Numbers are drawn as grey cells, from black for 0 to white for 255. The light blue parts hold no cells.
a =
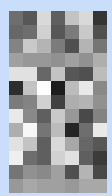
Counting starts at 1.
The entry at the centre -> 65
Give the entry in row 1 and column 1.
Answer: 110
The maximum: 255
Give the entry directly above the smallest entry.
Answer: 195
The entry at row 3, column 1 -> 131
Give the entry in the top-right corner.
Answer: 53
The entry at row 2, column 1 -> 103
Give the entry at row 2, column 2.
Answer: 110
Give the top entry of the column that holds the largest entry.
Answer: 217
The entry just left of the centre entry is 209
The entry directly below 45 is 123
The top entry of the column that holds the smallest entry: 95
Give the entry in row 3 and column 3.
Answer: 180
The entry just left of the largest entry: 195
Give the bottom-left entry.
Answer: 152
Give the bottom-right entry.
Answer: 168
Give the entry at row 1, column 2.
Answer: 87
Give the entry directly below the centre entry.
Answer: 201
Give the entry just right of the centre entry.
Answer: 174
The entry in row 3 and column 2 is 201
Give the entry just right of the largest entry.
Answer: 29

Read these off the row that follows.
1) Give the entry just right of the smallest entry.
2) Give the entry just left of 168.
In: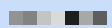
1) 168
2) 30

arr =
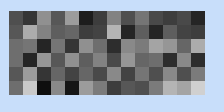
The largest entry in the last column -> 208
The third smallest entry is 29
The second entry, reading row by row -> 53
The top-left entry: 79
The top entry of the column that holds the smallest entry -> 144
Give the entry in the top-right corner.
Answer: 37
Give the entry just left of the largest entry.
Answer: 164
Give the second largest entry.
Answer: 201
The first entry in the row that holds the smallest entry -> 110
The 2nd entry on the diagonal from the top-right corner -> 67
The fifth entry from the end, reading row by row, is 79
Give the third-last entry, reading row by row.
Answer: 180
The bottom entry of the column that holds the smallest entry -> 14
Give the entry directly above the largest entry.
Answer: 123
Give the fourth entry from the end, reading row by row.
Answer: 123
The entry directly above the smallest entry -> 53

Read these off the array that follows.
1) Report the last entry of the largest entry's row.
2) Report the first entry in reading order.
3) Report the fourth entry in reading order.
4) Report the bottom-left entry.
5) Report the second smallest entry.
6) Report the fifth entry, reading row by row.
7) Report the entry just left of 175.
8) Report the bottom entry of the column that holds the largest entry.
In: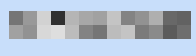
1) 110
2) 117
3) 48
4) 161
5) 91
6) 181
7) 146
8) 222

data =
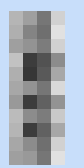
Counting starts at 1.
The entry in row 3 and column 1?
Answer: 159
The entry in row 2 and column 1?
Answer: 175
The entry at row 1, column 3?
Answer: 118
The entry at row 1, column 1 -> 181
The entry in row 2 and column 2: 132
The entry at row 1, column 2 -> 159
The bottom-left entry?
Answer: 159
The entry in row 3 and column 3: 124
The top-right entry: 209
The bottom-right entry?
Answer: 225
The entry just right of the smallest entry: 89

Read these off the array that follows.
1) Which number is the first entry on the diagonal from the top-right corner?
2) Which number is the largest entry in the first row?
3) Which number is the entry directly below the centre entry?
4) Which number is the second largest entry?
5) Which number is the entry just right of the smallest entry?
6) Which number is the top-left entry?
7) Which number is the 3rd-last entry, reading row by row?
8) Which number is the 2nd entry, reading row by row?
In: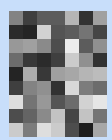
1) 160
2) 181
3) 50
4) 230
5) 167
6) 131
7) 77
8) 63
